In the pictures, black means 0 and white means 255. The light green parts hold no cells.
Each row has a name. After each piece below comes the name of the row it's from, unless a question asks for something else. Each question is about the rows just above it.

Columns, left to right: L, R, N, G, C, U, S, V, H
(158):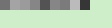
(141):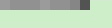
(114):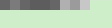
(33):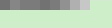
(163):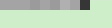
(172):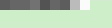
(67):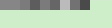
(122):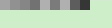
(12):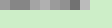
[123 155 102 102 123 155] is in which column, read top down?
U
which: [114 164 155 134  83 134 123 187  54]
(158)
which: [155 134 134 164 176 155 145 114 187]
(12)
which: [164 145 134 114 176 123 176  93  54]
(122)
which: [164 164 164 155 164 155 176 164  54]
(163)

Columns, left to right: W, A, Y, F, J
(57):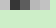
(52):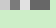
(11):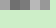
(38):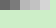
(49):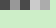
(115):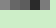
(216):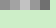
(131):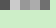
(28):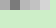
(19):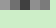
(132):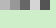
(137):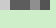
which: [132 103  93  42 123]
(115)
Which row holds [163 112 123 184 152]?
(11)
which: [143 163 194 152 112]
(216)
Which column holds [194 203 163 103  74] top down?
W
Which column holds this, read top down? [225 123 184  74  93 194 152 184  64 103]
Y

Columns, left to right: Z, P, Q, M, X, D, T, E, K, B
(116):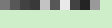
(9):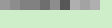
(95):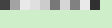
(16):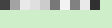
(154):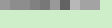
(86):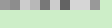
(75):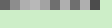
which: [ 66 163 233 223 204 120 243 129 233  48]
(16)
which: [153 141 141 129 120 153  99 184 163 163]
(154)
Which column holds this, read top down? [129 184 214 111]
E
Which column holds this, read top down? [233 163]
K

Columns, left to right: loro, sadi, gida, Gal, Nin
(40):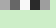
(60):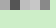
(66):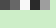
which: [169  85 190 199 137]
(60)
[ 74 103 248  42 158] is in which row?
(66)

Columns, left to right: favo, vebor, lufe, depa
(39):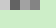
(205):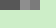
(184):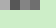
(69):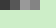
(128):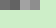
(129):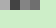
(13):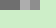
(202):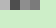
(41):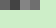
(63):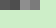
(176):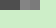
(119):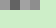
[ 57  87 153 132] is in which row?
(69)
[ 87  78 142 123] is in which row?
(63)
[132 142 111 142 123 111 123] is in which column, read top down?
depa
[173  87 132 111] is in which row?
(184)

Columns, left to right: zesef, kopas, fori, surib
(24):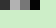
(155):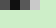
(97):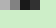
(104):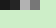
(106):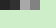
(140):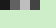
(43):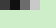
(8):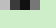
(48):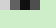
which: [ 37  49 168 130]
(106)
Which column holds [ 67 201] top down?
surib

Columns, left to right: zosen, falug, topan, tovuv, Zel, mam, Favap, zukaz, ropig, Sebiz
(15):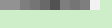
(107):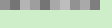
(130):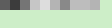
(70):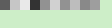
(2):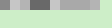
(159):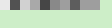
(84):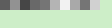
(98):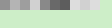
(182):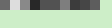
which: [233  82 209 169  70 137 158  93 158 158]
(159)
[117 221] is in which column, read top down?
Zel
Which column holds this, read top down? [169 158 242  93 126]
Favap
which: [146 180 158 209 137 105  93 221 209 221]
(98)

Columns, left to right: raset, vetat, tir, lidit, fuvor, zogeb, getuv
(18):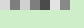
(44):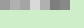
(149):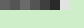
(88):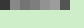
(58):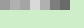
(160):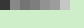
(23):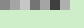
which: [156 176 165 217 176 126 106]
(58)
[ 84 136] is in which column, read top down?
vetat
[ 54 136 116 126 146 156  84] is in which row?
(88)

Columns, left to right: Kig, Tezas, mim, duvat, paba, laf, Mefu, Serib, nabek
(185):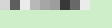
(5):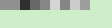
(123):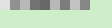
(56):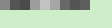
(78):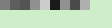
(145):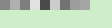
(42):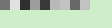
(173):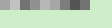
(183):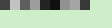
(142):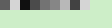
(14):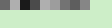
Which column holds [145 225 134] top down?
Kig
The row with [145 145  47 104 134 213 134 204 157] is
(5)
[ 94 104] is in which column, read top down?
Kig
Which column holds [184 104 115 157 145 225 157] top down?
duvat

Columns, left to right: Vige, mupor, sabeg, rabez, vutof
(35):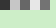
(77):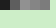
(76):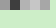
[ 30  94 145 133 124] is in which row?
(77)
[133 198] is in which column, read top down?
rabez
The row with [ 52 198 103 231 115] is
(35)
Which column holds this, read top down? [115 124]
vutof

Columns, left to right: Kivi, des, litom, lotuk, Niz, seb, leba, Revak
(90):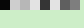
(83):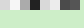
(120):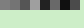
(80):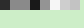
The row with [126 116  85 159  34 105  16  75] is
(120)
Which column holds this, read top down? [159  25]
lotuk

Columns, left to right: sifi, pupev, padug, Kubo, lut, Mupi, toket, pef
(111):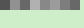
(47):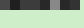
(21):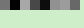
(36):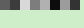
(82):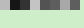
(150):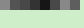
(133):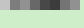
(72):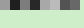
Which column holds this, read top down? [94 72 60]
Mupi
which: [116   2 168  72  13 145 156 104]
(21)
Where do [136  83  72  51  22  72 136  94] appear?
(150)
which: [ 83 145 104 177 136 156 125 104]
(111)
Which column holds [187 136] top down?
sifi
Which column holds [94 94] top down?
pef
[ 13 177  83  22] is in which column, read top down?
lut

